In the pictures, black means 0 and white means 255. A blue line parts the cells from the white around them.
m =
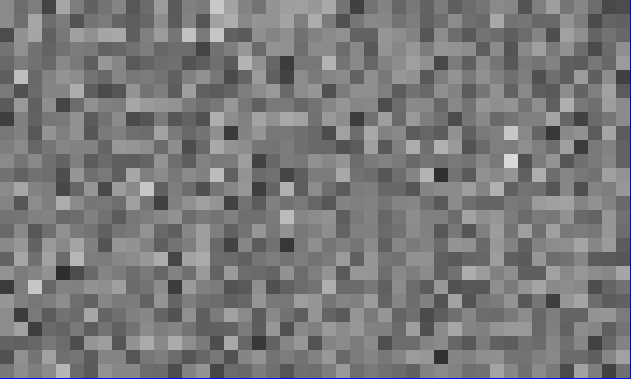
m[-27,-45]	138
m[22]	[140, 60, 121, 91, 114, 107, 167, 100, 111, 128, 135, 101, 82, 144, 95, 123, 162, 138, 92, 136, 114, 94, 149, 100, 90, 149, 121, 150, 100, 111, 74, 94, 112, 134, 108, 107, 122, 140, 103, 126, 101, 100, 148, 150, 123]
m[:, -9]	[134, 115, 94, 84, 88, 112, 98, 148, 116, 199, 125, 218, 149, 96, 121, 124, 116, 131, 96, 142, 122, 147, 122, 154, 92, 116, 135]
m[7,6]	145
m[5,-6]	111
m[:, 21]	[160, 127, 113, 110, 119, 140, 140, 103, 161, 112, 111, 119, 94, 93, 121, 134, 120, 121, 126, 108, 108, 157, 94, 137, 151, 114, 112]
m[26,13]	130
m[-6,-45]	150
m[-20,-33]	147
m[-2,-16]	155
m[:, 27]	[131, 135, 149, 148, 131, 120, 127, 76, 158, 130, 88, 130, 86, 103, 117, 102, 106, 97, 117, 110, 96, 100, 150, 129, 79, 119, 113]
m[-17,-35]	142
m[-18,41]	145
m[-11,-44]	137
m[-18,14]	116
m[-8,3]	146
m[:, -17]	[102, 115, 142, 135, 141, 151, 92, 108, 106, 137, 129, 122, 110, 103, 132, 119, 114, 135, 114, 136, 140, 133, 100, 107, 109, 132, 106]
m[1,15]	161
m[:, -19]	[115, 136, 98, 88, 102, 143, 142, 136, 113, 168, 159, 122, 109, 126, 130, 131, 128, 139, 149, 150, 120, 155, 121, 129, 139, 133, 121]
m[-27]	[138, 108, 125, 68, 167, 125, 97, 116, 133, 87, 107, 155, 90, 128, 122, 201, 163, 131, 115, 148, 158, 160, 152, 169, 116, 65, 115, 131, 102, 120, 99, 124, 95, 108, 117, 138, 134, 83, 127, 158, 118, 135, 108, 72, 76]
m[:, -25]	[158, 163, 143, 145, 60, 67, 105, 121, 168, 119, 124, 124, 69, 176, 114, 187, 146, 55, 115, 146, 98, 119, 114, 81, 134, 125, 85]
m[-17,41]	60
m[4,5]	121
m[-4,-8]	153
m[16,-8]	159
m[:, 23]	[169, 123, 139, 138, 180, 134, 81, 134, 153, 76, 104, 135, 124, 110, 87, 146, 141, 118, 123, 148, 175, 117, 100, 153, 132, 152, 125]
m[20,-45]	59
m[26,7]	147
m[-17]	[126, 138, 102, 118, 134, 130, 130, 101, 152, 149, 142, 107, 141, 77, 104, 169, 147, 141, 118, 116, 124, 111, 105, 104, 82, 91, 159, 88, 129, 172, 112, 176, 153, 83, 106, 127, 125, 142, 127, 109, 160, 60, 121, 130, 98]
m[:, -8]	[83, 118, 108, 137, 123, 126, 137, 116, 127, 136, 142, 81, 96, 115, 118, 106, 159, 96, 90, 95, 147, 88, 140, 153, 113, 115, 112]
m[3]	[115, 144, 114, 100, 114, 124, 121, 98, 103, 113, 125, 103, 109, 108, 68, 114, 126, 152, 106, 147, 145, 110, 138, 138, 108, 136, 88, 148, 135, 151, 124, 149, 147, 140, 93, 139, 84, 137, 159, 121, 146, 109, 75, 107, 143]
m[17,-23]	143
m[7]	[90, 153, 96, 142, 69, 108, 145, 129, 125, 166, 154, 150, 147, 122, 110, 119, 151, 119, 96, 121, 121, 103, 115, 134, 150, 134, 136, 76, 108, 137, 136, 102, 136, 115, 150, 143, 148, 116, 142, 96, 174, 120, 111, 158, 139]

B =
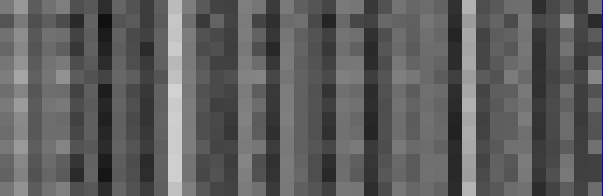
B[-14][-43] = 122
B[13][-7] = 108
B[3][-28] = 80
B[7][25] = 113
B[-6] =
[112, 138, 87, 110, 107, 65, 95, 32, 96, 74, 52, 99, 206, 124, 78, 72, 57, 130, 92, 52, 127, 97, 81, 52, 114, 104, 39, 79, 110, 92, 113, 104, 36, 166, 65, 94, 94, 124, 51, 74, 108, 58, 84]
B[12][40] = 120
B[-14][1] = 152
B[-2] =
[98, 130, 82, 102, 90, 42, 99, 22, 91, 78, 45, 97, 207, 115, 71, 82, 64, 127, 81, 51, 122, 104, 78, 41, 110, 91, 52, 88, 103, 90, 113, 111, 41, 157, 74, 98, 85, 121, 55, 80, 120, 64, 65]
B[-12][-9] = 67
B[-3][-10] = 160
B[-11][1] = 135
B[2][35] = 93
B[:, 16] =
[65, 68, 63, 62, 65, 80, 68, 65, 57, 54, 69, 61, 64, 66]
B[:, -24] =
[59, 47, 54, 40, 55, 71, 57, 56, 52, 47, 60, 48, 51, 58]
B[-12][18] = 98
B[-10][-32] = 96
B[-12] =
[113, 141, 88, 113, 110, 67, 94, 27, 98, 74, 65, 98, 195, 124, 82, 73, 63, 125, 98, 54, 118, 96, 83, 65, 116, 111, 49, 79, 110, 95, 111, 103, 36, 167, 67, 93, 98, 116, 54, 73, 101, 68, 90]
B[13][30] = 109
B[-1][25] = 118
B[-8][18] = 93
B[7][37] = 115
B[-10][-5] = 48
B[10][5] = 83
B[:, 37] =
[110, 119, 116, 119, 115, 106, 121, 115, 124, 111, 113, 124, 121, 113]
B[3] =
[102, 135, 84, 107, 95, 55, 97, 34, 94, 76, 43, 98, 203, 121, 75, 80, 62, 120, 79, 40, 122, 100, 80, 56, 111, 97, 41, 86, 107, 91, 109, 108, 44, 164, 70, 97, 87, 119, 49, 74, 115, 63, 67]
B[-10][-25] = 108
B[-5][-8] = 94
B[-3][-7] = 87
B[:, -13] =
[108, 117, 111, 109, 107, 106, 111, 109, 113, 111, 108, 112, 113, 109]
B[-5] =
[108, 136, 88, 109, 109, 71, 95, 38, 97, 76, 56, 98, 204, 125, 79, 71, 54, 125, 93, 47, 122, 97, 81, 48, 113, 108, 37, 80, 110, 93, 111, 106, 34, 172, 67, 94, 95, 111, 50, 73, 108, 62, 83]
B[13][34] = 78

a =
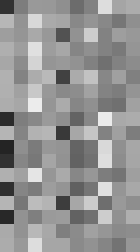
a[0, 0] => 50
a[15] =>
[40, 146, 127, 154, 156, 98, 113, 205, 145, 175]
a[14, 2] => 188
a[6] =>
[176, 161, 200, 152, 137, 141, 162, 131, 125, 148]
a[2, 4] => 82
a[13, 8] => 149
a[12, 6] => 151
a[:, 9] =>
[172, 143, 152, 149, 140, 128, 148, 161, 172, 125, 167, 166, 159, 168, 142, 175, 141, 150]
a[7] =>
[173, 167, 236, 149, 171, 134, 144, 117, 112, 161]
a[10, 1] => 143
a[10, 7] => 217
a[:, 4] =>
[143, 166, 82, 167, 153, 65, 137, 171, 143, 57, 148, 146, 170, 148, 61, 156, 127, 166]
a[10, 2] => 123
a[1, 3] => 170
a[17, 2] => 221
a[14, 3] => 180
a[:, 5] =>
[108, 136, 146, 133, 146, 171, 141, 134, 99, 167, 100, 98, 135, 96, 167, 98, 139, 138]
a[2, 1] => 149
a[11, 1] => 134
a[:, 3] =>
[152, 170, 152, 157, 149, 185, 152, 149, 154, 182, 151, 165, 150, 157, 180, 154, 168, 166]
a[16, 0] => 170
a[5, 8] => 160
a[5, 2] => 172
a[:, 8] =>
[165, 118, 158, 121, 130, 160, 125, 112, 169, 160, 144, 141, 116, 149, 153, 145, 138, 115]

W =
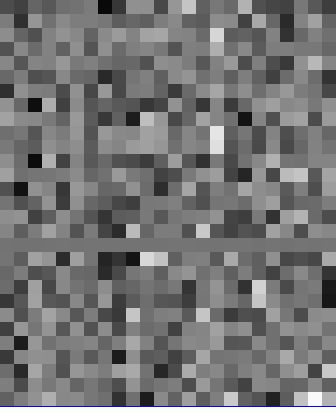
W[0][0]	76
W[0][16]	105
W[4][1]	86
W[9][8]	137
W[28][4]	136
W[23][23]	115
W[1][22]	161
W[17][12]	116
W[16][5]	83
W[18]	[116, 93, 161, 148, 44, 159, 117, 36, 52, 20, 216, 194, 96, 126, 128, 89, 169, 108, 95, 144, 72, 79, 71, 169]
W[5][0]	104
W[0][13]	196
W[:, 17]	[178, 65, 98, 137, 76, 126, 142, 104, 19, 118, 108, 114, 37, 165, 108, 62, 83, 116, 108, 125, 50, 102, 79, 143, 87, 123, 127, 66, 97]
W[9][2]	85
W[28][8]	49
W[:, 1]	[65, 48, 100, 136, 86, 124, 144, 103, 138, 119, 101, 108, 112, 18, 80, 146, 94, 114, 93, 124, 62, 87, 80, 150, 28, 135, 41, 75, 125]
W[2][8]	155
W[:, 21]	[120, 131, 104, 120, 145, 137, 124, 141, 162, 110, 103, 114, 196, 127, 105, 179, 77, 116, 79, 137, 117, 119, 76, 137, 127, 123, 158, 102, 193]
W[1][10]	95
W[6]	[47, 144, 126, 124, 75, 145, 71, 152, 72, 122, 125, 99, 58, 106, 138, 166, 119, 142, 110, 132, 152, 124, 116, 71]
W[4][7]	112
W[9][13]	134
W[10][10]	160
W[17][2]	114
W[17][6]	116
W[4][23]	133
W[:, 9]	[144, 103, 131, 127, 104, 117, 122, 84, 29, 135, 154, 75, 121, 145, 62, 95, 186, 115, 20, 118, 102, 91, 197, 129, 168, 143, 169, 147, 112]
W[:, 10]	[143, 95, 163, 133, 81, 128, 125, 55, 190, 161, 160, 60, 111, 108, 120, 121, 102, 115, 216, 126, 116, 110, 112, 107, 129, 89, 114, 107, 28]
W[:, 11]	[72, 125, 166, 120, 142, 95, 99, 68, 151, 155, 150, 95, 66, 45, 121, 87, 124, 115, 194, 95, 108, 86, 126, 113, 84, 94, 39, 117, 138]
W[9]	[111, 119, 85, 135, 123, 150, 83, 152, 137, 135, 161, 155, 104, 134, 115, 229, 95, 118, 75, 131, 78, 110, 129, 103]
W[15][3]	94
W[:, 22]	[88, 161, 129, 120, 184, 108, 116, 120, 76, 129, 130, 132, 88, 78, 107, 106, 142, 115, 71, 110, 122, 111, 139, 144, 102, 144, 67, 136, 249]
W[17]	[115, 114, 114, 115, 116, 115, 116, 115, 115, 115, 115, 115, 116, 116, 115, 115, 116, 116, 114, 116, 114, 116, 115, 116]

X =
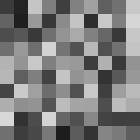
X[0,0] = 59
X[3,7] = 80
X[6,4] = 142
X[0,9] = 200
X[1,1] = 31
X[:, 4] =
[63, 139, 148, 116, 157, 196, 142, 188, 102, 29]
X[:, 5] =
[129, 196, 170, 82, 153, 147, 80, 164, 80, 92]
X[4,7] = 177
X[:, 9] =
[200, 214, 199, 196, 147, 152, 186, 172, 64, 94]
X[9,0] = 112
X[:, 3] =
[127, 56, 112, 211, 127, 66, 109, 84, 212, 120]
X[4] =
[179, 148, 200, 127, 157, 153, 61, 177, 57, 147]
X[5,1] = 95
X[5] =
[183, 95, 127, 66, 196, 147, 158, 51, 89, 152]
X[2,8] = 56
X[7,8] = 188
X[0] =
[59, 35, 197, 127, 63, 129, 161, 95, 113, 200]
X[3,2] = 110
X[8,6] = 135
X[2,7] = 103
